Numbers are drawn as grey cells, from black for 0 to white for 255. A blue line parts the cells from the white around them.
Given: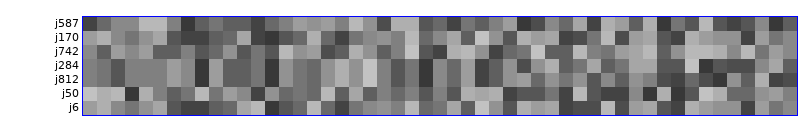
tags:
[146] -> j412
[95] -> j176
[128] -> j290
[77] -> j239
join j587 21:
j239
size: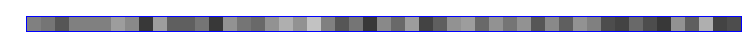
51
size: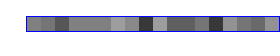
18
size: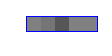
5
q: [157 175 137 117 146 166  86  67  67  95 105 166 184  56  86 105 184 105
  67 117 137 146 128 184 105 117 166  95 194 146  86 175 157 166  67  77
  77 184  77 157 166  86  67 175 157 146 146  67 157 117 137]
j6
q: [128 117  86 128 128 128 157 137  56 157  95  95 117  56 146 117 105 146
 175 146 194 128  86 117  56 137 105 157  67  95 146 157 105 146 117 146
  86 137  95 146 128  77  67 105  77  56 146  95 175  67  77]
j812

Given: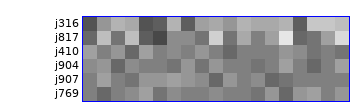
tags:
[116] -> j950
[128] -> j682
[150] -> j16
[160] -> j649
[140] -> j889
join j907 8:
j889
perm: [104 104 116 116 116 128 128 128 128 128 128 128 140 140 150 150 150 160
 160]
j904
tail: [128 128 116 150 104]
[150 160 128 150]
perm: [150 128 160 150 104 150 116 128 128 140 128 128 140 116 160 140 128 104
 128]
j769
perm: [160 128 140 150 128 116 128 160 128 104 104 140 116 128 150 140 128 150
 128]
j769
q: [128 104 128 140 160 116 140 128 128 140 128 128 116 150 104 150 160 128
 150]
j769

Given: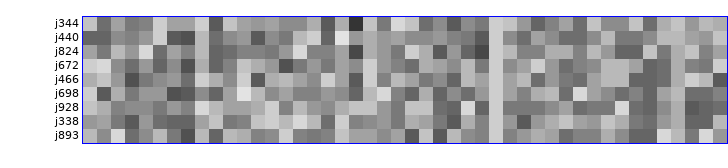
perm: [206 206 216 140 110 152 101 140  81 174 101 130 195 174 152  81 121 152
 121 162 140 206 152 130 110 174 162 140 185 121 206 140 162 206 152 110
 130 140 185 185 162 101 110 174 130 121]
j672
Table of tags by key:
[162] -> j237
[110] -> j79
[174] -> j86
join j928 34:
j237
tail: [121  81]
[185 101 185 174 130 140 206 130 121 130 195 162 162 140 162  90 195  90
 185 140 130 206 130 152 174 162 110 130 130 174 140 101 101 216 185 121
 216 152]

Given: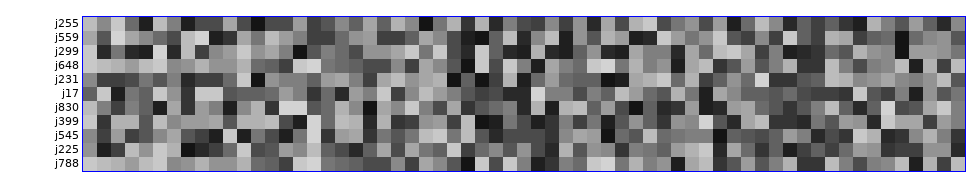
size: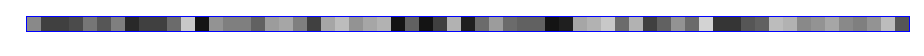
63
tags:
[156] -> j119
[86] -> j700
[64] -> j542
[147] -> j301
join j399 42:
j301
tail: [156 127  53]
[107  41 156 127 200  64 137 188 156 127  86  64  75  41  41 211 127 127
  75 127  97 188 156 107  86 178 118  31 166 137  97  97  86 107  75  64
  64  53 200  86  64 127  31 147  86 118]
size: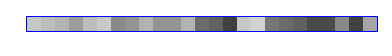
25
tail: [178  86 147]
[137  53 127 118  97 156 178 200  41 166 107  53  97  31  64  97  64 107
 156 147  53  64  64 147 147  41]
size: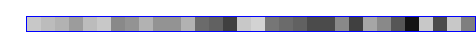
32
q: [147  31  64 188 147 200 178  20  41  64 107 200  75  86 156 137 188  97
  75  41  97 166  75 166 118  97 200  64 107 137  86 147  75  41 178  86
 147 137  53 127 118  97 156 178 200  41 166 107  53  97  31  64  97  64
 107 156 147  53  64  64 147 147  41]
j225

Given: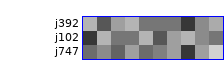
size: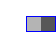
2
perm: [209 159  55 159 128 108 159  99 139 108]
j747
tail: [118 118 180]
[ 87 159 180 139 118]
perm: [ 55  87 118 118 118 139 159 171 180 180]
j392

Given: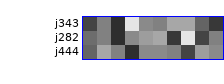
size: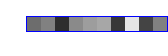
10
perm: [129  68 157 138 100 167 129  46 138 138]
j444
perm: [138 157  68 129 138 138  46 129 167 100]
j444
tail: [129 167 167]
[100  56]
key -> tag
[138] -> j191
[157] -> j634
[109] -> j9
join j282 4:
j634
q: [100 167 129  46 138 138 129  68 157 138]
j444
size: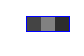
3

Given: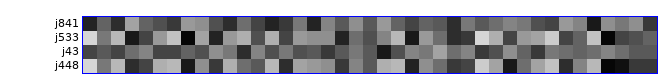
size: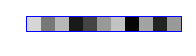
11
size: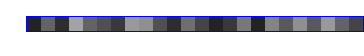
24
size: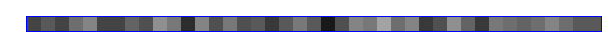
41

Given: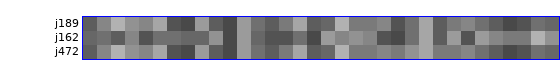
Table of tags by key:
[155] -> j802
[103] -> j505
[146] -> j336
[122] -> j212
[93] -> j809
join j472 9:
j809
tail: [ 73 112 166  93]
[155  83 155 134 122 122 178 146]

